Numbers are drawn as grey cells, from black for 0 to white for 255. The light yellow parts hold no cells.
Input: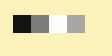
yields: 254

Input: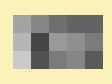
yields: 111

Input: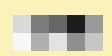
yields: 103

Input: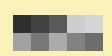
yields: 89

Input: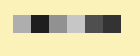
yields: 145

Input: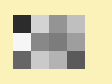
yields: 148
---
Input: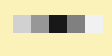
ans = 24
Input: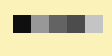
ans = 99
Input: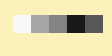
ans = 131
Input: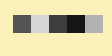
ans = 62
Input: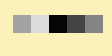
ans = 6
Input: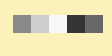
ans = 248
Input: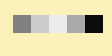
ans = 235
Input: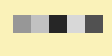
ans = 38
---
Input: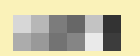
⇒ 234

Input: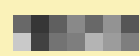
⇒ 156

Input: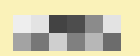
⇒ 183

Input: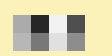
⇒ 224

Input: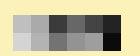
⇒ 158

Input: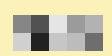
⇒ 188

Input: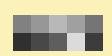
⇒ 219

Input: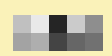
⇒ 102

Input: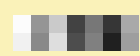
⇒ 32

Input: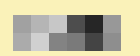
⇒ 68
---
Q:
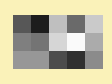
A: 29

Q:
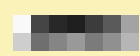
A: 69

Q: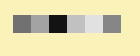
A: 163

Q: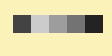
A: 204

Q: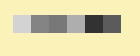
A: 132

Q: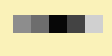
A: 109
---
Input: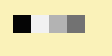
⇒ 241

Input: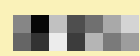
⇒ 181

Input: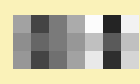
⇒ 233

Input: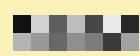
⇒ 124

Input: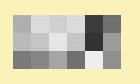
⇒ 112

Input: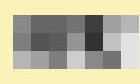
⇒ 137
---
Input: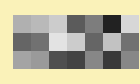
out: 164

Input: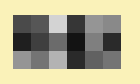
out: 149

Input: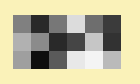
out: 159

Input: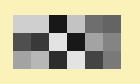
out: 163

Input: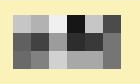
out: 106

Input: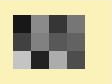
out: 196

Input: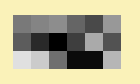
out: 224

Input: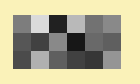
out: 75

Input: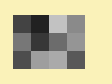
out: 77
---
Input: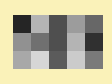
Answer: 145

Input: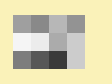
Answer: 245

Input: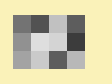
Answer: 145

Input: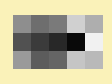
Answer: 81

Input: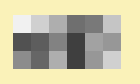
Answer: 81

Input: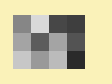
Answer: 164

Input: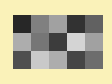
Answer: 173

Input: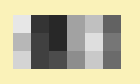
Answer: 183

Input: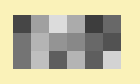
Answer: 116

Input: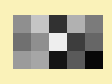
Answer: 112
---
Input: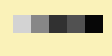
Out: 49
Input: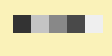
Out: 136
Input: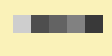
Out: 99
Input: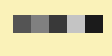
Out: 57
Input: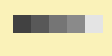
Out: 117
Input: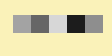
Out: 215
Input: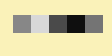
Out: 74
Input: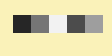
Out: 242
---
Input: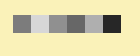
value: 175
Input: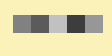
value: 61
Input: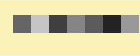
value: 35
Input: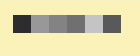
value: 196
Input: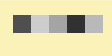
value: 49
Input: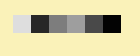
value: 73
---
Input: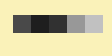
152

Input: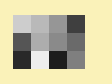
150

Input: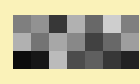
206

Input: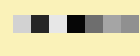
165

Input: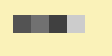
64

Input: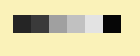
227

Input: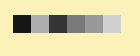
153

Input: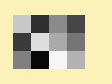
138

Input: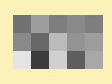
137
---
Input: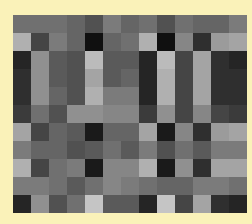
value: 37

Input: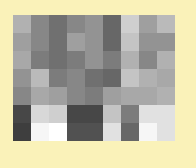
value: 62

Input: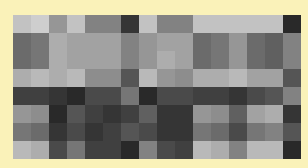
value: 185

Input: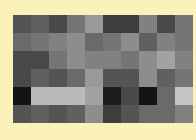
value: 84

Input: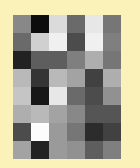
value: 163

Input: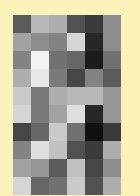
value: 213

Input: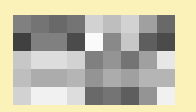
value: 210

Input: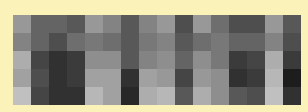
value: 192
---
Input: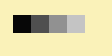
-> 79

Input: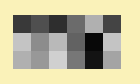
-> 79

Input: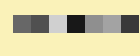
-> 80

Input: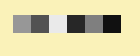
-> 82

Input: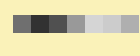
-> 50

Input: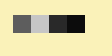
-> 198
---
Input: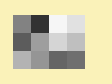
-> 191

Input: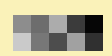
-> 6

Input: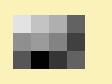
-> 64

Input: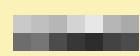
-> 170

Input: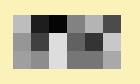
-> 200

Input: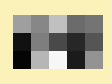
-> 85

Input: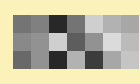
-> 187

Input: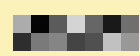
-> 111
